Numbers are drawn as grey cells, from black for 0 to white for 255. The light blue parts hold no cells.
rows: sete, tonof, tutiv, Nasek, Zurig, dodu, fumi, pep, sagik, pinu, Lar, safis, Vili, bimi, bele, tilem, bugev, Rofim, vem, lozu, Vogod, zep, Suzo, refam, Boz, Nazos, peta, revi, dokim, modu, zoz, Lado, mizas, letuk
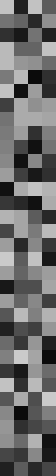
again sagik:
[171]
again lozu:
[157]

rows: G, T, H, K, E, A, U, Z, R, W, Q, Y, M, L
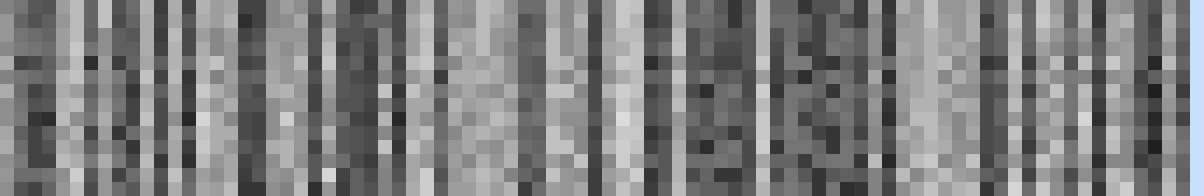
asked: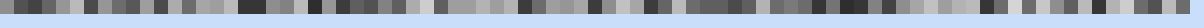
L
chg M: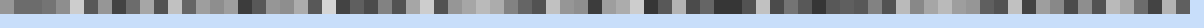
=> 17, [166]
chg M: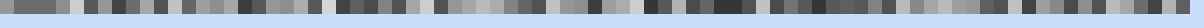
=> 4, [116]
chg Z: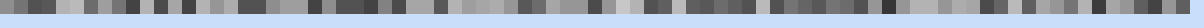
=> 59, [82]
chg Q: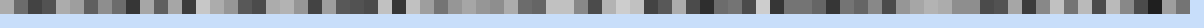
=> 73, [172]
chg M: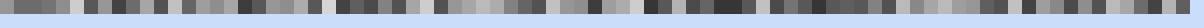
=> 54, [82]

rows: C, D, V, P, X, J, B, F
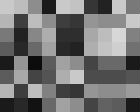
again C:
[201]
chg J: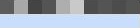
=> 8, [76]
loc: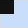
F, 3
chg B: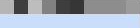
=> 7, [149]
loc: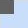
F, 8
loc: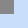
V, 3

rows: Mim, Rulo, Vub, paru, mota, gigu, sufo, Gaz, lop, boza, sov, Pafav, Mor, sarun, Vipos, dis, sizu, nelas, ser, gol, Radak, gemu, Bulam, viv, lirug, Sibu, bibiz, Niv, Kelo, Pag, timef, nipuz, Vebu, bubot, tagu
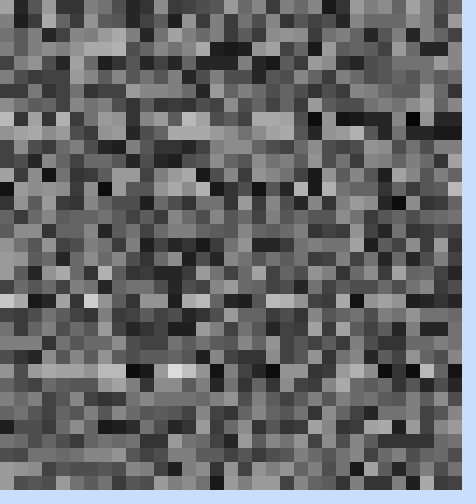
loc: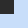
timef, 10
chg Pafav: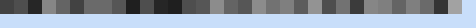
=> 10, [38]
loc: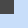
Vebu, 2
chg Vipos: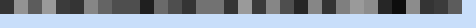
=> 33, [100]
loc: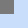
sufo, 3
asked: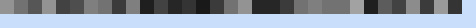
nelas

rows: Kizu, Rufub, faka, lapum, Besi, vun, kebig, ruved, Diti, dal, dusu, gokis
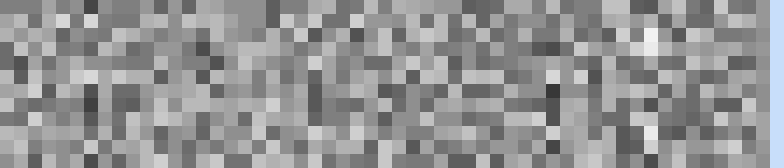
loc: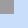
Besi, 31
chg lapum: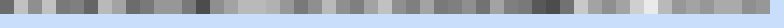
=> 52, [163]
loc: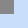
ruved, 5
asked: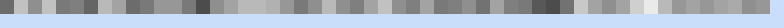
lapum
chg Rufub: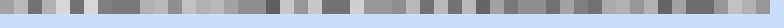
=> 6, [121]
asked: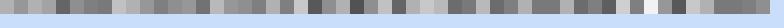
faka
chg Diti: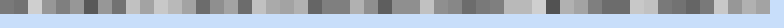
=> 33, [143]

